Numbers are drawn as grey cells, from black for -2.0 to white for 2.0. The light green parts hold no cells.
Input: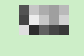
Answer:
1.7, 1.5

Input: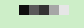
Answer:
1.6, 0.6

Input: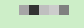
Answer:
1.2, 1.0

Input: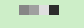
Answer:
1.5, 0.5

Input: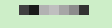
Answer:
1.0, 0.8

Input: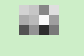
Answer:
1.9, 1.5

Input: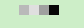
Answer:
1.5, 0.9

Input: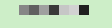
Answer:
1.3, 1.1
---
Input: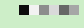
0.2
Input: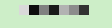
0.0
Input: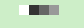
-0.4
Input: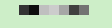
1.0
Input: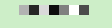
1.4
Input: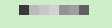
1.1
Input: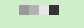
1.6
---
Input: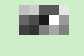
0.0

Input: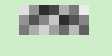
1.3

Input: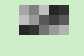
-0.2

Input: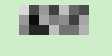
-1.4

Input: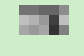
0.6

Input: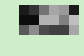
-0.8

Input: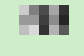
-1.2

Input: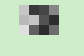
-1.3

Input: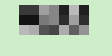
-0.7

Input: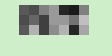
-1.0
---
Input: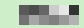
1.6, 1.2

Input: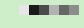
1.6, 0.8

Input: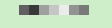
1.7, 1.1

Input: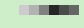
1.2, 0.8

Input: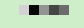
1.3, 0.3

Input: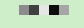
1.6, 0.6

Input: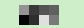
1.5, 0.3
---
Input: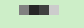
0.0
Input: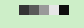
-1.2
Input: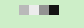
0.9
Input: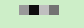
0.4
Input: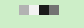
0.8
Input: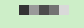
-1.2
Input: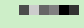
-0.8
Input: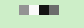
0.3
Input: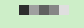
-1.3
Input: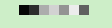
-1.9
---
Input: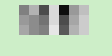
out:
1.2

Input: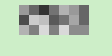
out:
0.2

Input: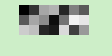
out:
0.4

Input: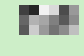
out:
1.0

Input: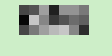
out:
-1.3

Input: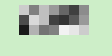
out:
1.2
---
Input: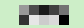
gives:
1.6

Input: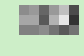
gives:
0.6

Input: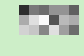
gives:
1.5

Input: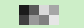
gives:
0.4

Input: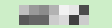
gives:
-0.4

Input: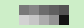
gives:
1.1

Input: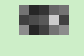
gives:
-0.8
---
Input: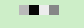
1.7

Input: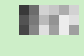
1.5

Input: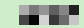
1.3

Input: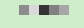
-1.2

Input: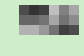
0.4

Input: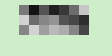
0.5

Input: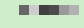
-1.0

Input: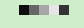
0.6

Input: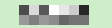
0.4
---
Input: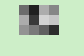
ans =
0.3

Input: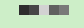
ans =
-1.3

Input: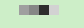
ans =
0.5

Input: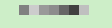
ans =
0.0

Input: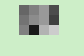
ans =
0.0

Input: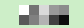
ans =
-0.6
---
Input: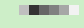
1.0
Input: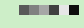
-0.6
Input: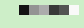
-1.7
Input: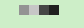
0.3
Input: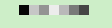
-1.9
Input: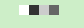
2.0
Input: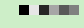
-2.0
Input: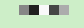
0.1
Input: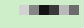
1.3
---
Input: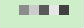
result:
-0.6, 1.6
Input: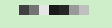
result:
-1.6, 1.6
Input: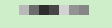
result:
-0.9, 1.3
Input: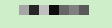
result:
-1.8, 1.0
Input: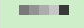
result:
0.7, 1.1
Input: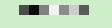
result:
1.8, 1.8
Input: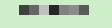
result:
-1.4, 1.0
